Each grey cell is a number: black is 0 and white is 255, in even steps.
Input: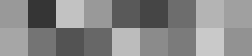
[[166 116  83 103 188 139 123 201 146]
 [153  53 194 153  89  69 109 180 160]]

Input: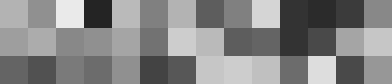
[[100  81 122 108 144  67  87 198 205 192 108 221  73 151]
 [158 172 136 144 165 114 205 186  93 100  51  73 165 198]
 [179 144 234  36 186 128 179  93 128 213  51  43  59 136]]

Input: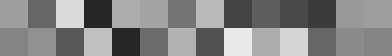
[[132 145  87 192  37 108 178  80 234 172 212 102 139 132]
 [158 102 219  37 172 164 116 185  67  94  73  59 152 158]]

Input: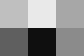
[[ 95  15 139]
 [191 233 167]]

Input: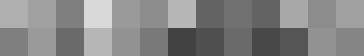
[[127 154 106 182 146 120  66  79 106  72  85 146 133]
 [175 160 127 217 154 140 182  99 113  99 168 140 160]]

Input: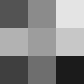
[[ 63 110  27]
 [178 157 199]
 [ 83 139 228]]

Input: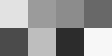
[[ 75 190  44 247]
 [226 155 140 104]]

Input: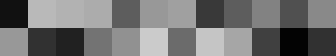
[[152  49  33 115 145 203 107 197 166  64   3  49]
 [ 17 185 178 172  93 152 160  57  93 130  80 137]]
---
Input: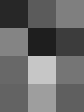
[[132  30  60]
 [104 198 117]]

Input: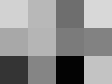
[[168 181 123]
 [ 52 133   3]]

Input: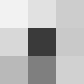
[[216  58 201]
 [185 127 209]]

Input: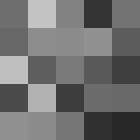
[[103 141 139]
 [192  94 122]]

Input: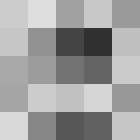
[[198 146  68]
 [169 156 115]]

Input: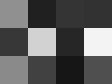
[[ 55 210  38]
 [138  65  22]]

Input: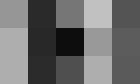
[[174  40  13]
 [174  43  79]]
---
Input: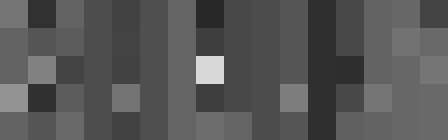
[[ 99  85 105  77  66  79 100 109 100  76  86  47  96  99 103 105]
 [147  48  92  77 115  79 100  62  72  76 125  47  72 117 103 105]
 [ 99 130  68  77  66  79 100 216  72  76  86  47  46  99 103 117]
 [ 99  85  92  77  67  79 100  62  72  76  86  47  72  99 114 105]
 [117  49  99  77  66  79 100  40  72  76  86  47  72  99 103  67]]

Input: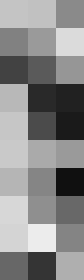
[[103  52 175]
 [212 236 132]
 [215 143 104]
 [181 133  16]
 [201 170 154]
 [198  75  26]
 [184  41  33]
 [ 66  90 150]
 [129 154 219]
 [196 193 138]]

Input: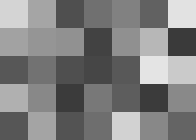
[[ 86 164  83 110 210 136 100]
 [176 136  59 120  93  59 137]
 [ 87 114  79  70  88 228 202]
 [162 149 145  66 144 183  58]
 [212 165  79 112 129  97 226]]

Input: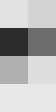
[[232 232]
 [176 221]
 [ 44 108]
 [225 211]]

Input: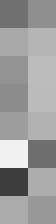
[[171 152]
 [ 61 173]
 [241 110]
 [157 178]
 [140 187]
 [147 188]
 [168 181]
 [112 143]]

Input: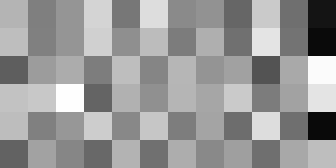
[[ 98 162 134 104 179 112 173 137 159 111 168 190]
 [189 128 151 205 136 198 125 164 109 221 111   9]
 [194 200 254 100 177 144 181 166 202 124 162 228]
 [ 94 156 172 125 190 133 182 148 161  83 169 251]
 [190 128 149 208 143 188 124 175 112 228 115  10]
 [180 127 149 212 119 221 138 146 102 202 111  20]]

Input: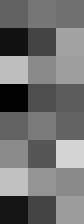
[[ 20  68 156]
 [193 148 138]
 [139  86 212]
 [ 99 122  99]
 [  1  78  92]
 [190 138 158]
 [ 17  68 163]
 [ 98 118 112]]

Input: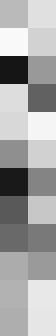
[[174 230]
 [178 232]
 [172 154]
 [105 121]
 [ 89 199]
 [ 25 132]
 [143 209]
 [216 245]
 [221  97]
 [ 21 153]
 [249 210]
 [186 224]]

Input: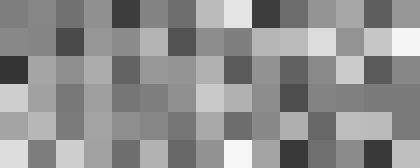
[[221 125 206 162 110 178 103 146 246 164  56 111 139  57 191]
 [164 183 123 163 142 134 118 168 109 136 175 103 189 187 121]
 [206 160 120 159 118 127 145 201 177 141  77 131 128 122 122]
 [ 52 166 142 172  99 152 148 177  90 146  97 137 203  90 135]
 [136 133  74 150 140 180  82 141 127 181 186 220 147 198 245]
 [126 134 113 144  61 132 110 186 228  61 108 148 167  94 150]]
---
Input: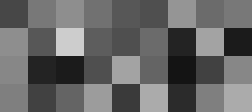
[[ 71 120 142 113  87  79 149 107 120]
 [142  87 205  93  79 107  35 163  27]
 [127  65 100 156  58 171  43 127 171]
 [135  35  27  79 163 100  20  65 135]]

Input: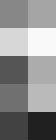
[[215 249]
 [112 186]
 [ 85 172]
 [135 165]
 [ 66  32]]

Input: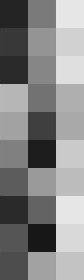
[[ 77 162 195]
 [ 92 154 188]
 [ 56 148 209]
 [ 42 134 223]
 [ 36 122 230]
 [182 114 175]
 [ 42  99 230]
 [162  63 169]
 [128  29 202]
 [ 85  23 217]]

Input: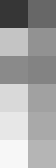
[[247 181]
 [231 169]
 [217 161]
 [196 146]
 [138 131]
 [ 54 103]]

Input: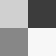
[[135 247]
 [208  60]]

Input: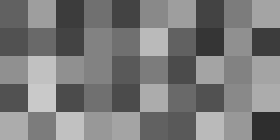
[[ 81 201  75 112  75 172 105  81 137 172]
 [144 193 144 130  89 124  75 164 130 164]
 [ 97 158  60 112  67 137 158  67 124 164]
 [172 124 193 152 164  97  89 186 152  46]
 [ 81 105  67 130 112 186  97  53 144  60]]

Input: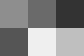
[[ 85 239 191]
 [142 106  51]]

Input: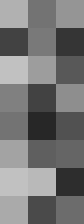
[[193 185  45]
 [193 157  88]
 [ 66 121  53]
 [177 115 149]
 [163  95 101]
 [170  74 108]
 [128  66 142]
 [115  39  81]]

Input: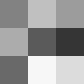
[[105 247 220]
 [130 192 156]
 [172  90  53]]
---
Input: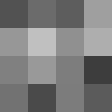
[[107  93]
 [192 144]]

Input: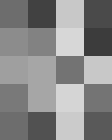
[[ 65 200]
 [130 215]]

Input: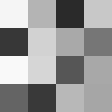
[[180  42]
 [210 169]]

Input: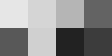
[[213 181]
 [208  34]]

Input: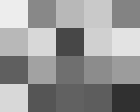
[[136 184]
 [216  71]]

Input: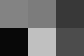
[[124  56]
 [192  76]]
